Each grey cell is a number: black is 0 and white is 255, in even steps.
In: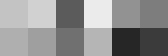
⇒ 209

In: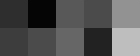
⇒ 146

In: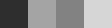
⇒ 164

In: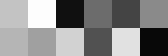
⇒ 225

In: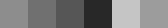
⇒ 156

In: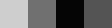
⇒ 112
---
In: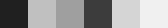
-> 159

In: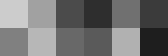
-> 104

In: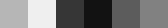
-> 54

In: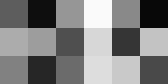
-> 107

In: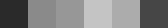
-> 151

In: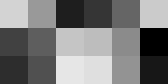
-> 230

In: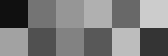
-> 130

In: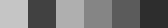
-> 175

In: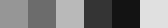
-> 185

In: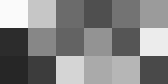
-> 213
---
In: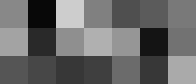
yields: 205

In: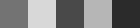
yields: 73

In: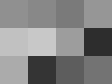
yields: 122

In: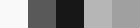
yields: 23

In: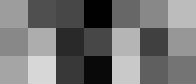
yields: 71

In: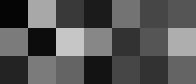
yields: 57

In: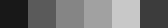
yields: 133

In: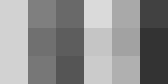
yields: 105

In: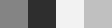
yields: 242

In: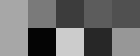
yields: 60
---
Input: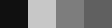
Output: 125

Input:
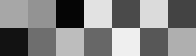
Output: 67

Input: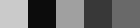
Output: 105

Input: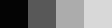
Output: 172

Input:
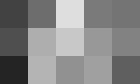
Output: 79

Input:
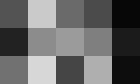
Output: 27

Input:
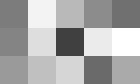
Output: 112

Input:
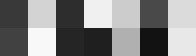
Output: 37

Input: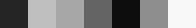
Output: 100

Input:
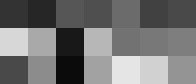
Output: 38
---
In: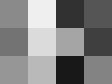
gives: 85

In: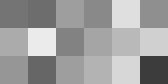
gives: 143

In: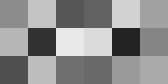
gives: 162

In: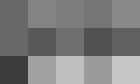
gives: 137

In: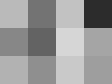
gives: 44

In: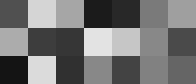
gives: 159

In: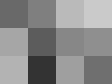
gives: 202

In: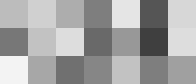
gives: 215
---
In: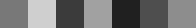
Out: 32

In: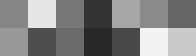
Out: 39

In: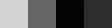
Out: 4

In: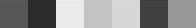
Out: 43

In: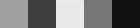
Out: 17

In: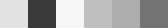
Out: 58

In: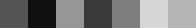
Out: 16

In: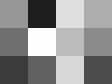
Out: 30

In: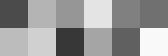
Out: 55
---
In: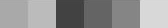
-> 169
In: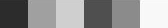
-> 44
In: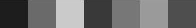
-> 29
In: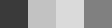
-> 58
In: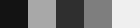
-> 19
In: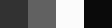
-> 50
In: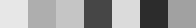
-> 231
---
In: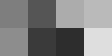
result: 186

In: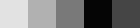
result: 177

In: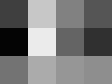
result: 199

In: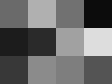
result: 176

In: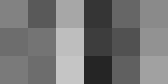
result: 190

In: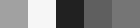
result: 161

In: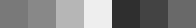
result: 182
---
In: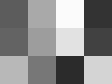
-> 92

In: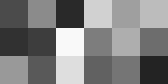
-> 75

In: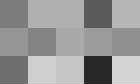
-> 124

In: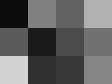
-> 12

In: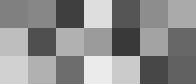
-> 128

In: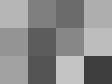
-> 182

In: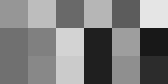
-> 150
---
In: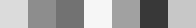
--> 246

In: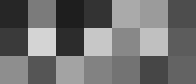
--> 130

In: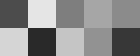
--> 41

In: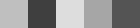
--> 63

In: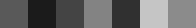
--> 131

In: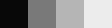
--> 8

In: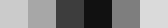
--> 61

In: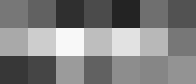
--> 97
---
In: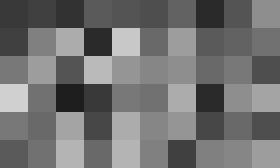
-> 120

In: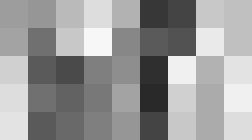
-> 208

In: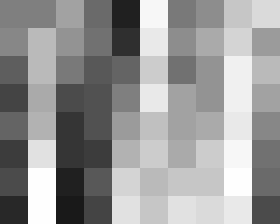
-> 94

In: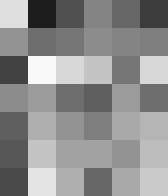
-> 66

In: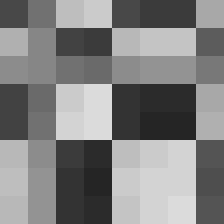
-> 140

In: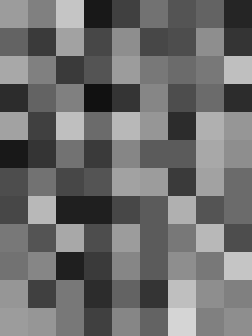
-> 168
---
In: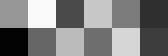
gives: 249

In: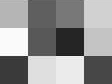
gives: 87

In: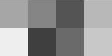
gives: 132

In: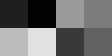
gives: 2

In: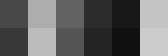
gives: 173

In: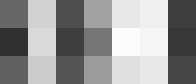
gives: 217
